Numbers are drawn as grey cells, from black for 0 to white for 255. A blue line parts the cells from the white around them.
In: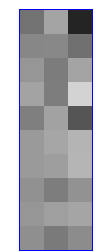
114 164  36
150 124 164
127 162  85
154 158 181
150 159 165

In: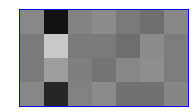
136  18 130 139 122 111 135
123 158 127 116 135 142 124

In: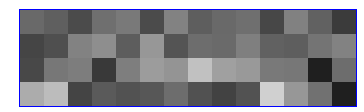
105  95  75 111 121  75 130  94 105 111  71 129  97  59
 72 119 125  57 126 156 148 193 160 153 121 119  31 109

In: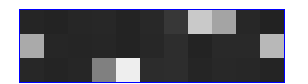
 37  35  38  39  35  40  55 201 164  39  34
 39  36  38 128 238  44  45  37  40  39  36

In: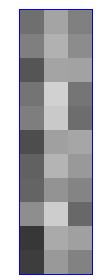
111 164 128
 85 164 162
126 201 109
 97 180 153
142 205 104
 61 153 130

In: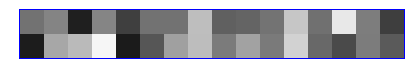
114 132  31 133  63 114 114 190  96 100 115 198 112 232 125  62

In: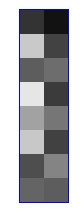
 51  18
 93 109
162 118
 78 132

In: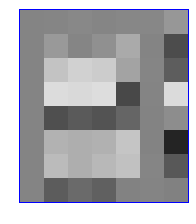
132 133 136 133 135 135 151
132 195 209 204 163 133  93
132  79  90  83 101 131 141
132 187 174 184 193 133  88

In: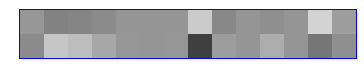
151 130 133 139 149 149 149 203 136 149 143 149 211 158
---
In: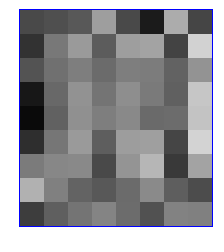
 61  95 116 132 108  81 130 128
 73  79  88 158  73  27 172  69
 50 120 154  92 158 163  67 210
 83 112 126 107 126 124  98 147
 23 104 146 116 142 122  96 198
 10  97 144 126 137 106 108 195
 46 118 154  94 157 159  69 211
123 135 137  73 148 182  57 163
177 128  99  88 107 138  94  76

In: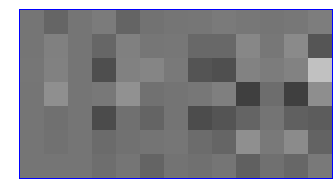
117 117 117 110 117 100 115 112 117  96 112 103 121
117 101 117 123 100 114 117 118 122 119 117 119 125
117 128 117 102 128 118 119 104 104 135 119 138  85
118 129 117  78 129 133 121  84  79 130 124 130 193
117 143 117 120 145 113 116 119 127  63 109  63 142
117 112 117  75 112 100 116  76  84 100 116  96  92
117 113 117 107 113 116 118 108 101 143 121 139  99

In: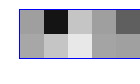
167 197 232 164 160
159  20 197 159  95

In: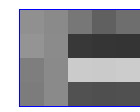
124 138  81  79  80
144 138 119  96 110
148 139  56  53  52
126 138 203 202 204

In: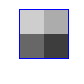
103  61
206 172

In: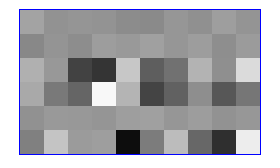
128 196 155 158  13 124 188 103  47 237
163 146 149 147 140 138 150 144 158 148
136 148 141 157 153 160 150 157 142 155
176 152  66  52 199  94 113 179 143 219
169 121 101 248 180  68  97 142  87 118
145 153 152 149 158 160 150 157 146 151

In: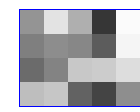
190 198  98  68 142
148 227 175  54 251
127 141 135  92 245
107 131 200 204 221

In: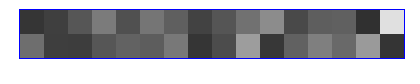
110  62  61  86  98  93 120  53  76 157  55  97 127 105 154  52
 53  63  86 123  80 117  95  66  85 113 140  73  94  96  48 224
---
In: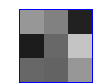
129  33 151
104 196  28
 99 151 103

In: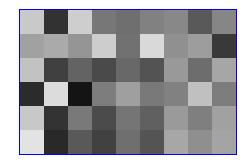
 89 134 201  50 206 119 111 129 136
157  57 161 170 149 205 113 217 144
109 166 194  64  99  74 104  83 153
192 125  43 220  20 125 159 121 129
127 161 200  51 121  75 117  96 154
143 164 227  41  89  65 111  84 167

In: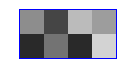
187 157 141  69
 41 211  41 115

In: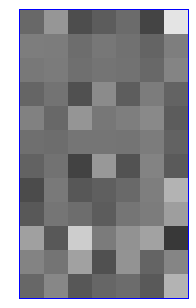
 68 228 104 150  77  92 107
100 126 125 124 109 119 113
104 132 120 123 111 116 114
124  99 101 115  80 139  93
137  92 129 104 149 119 126
124  98 111 109 117 117 116
131  90  98 114  66 152  82
126 179  75 121  87  95 105
124 158  88 117 109  92 117
162  56 160  88 205 123 146
100 133 131 116 161  80 147
 89 179 103 135  87 102 108

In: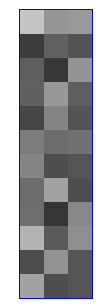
150 154 197
 96  83  60
 55 148  94
152  94  95
132  84  70
108 113 124
 78  85 133
162  78 108
 53 136 110
 90 142 179
147  85  76
 78  85 163

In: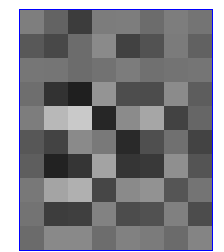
125 116 126  99  60 124 125 108
123  97  88  72 108 138  65  82
115 117 118 117 108 114 124 112
139  93 110  50  31 148  77  76
 66 102 125 184 201  38 139 166
112  67  87  67 138 121  41  79
143  84  94  34  53 163  53  57
 85 116 120 164 176  70 138 146
128  76 115  61  63 130  76  81
107 132 107 137 137 109 129 123

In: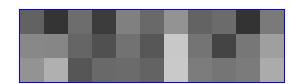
 51 122  98  52 109  60 128 105 147  99 107
119 159 136 134 101  80 114  87 200 116  68
123 171 147 176  86 105 107  99 201 124 117
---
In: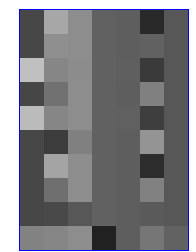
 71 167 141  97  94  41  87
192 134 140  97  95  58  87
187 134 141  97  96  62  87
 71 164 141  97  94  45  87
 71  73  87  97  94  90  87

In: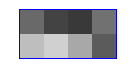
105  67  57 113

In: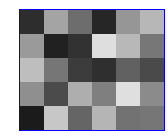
 45 164 109  38 150 183
190 118  60  47  97  74
 27 199 101 181 114 118

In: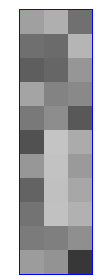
160 175 112
 94 102 150
121 141  88
151 194 154
115 193 177
156 147  55

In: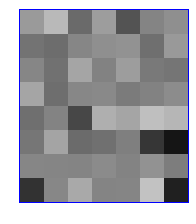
154 185 106 157  83 132 143
134 113 165 130 157 121 117
111 131  71 175 165 191 182
134 133 132 139 131 146 125

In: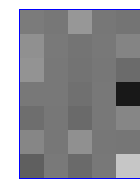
123 119 151 119 116
147 120 115 119 107
110 119 106 120 134
 95 121 106 120 198
